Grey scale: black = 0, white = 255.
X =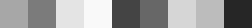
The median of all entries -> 167
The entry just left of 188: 214

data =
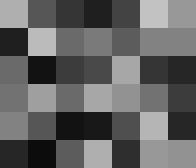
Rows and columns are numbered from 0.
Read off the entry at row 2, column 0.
106
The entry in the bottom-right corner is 146
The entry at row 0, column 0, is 175
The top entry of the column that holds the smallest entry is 86
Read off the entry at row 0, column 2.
53
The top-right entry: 152
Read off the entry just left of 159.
114
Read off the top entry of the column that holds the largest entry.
194
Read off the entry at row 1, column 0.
31
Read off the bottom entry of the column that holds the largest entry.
152
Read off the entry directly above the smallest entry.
86
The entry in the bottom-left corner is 38

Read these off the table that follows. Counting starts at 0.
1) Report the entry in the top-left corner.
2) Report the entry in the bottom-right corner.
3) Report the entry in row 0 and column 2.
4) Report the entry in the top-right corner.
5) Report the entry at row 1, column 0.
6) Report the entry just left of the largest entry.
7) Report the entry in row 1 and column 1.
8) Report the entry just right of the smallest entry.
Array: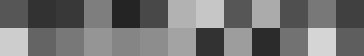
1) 86
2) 94
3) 56
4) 64
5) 205
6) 114
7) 100
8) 72

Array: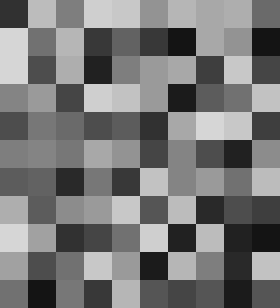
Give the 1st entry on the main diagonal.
49
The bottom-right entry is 85
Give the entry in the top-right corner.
106
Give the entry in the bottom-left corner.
113
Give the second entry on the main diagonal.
113
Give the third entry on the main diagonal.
174
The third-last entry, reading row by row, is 85
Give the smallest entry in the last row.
20
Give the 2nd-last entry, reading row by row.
27
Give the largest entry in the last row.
182
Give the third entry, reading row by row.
126
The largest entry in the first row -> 207

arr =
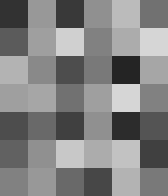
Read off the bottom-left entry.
129
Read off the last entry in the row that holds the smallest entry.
166
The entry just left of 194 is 172
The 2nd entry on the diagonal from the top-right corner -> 172
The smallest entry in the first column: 50
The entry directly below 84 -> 64
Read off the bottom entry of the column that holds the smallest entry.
179
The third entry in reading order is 57
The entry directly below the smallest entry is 214
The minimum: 36
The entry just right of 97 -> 144
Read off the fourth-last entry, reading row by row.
105
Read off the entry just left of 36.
121

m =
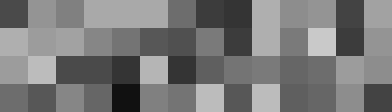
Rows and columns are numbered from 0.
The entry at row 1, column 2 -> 162
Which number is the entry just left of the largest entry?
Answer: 122
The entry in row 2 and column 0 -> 156
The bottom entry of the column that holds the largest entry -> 102
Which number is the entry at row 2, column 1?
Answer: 188
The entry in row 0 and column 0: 74
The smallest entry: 17
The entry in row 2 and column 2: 74
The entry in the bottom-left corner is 109
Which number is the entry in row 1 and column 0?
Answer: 175
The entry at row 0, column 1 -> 148
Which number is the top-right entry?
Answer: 162
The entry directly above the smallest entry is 52
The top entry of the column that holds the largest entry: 148
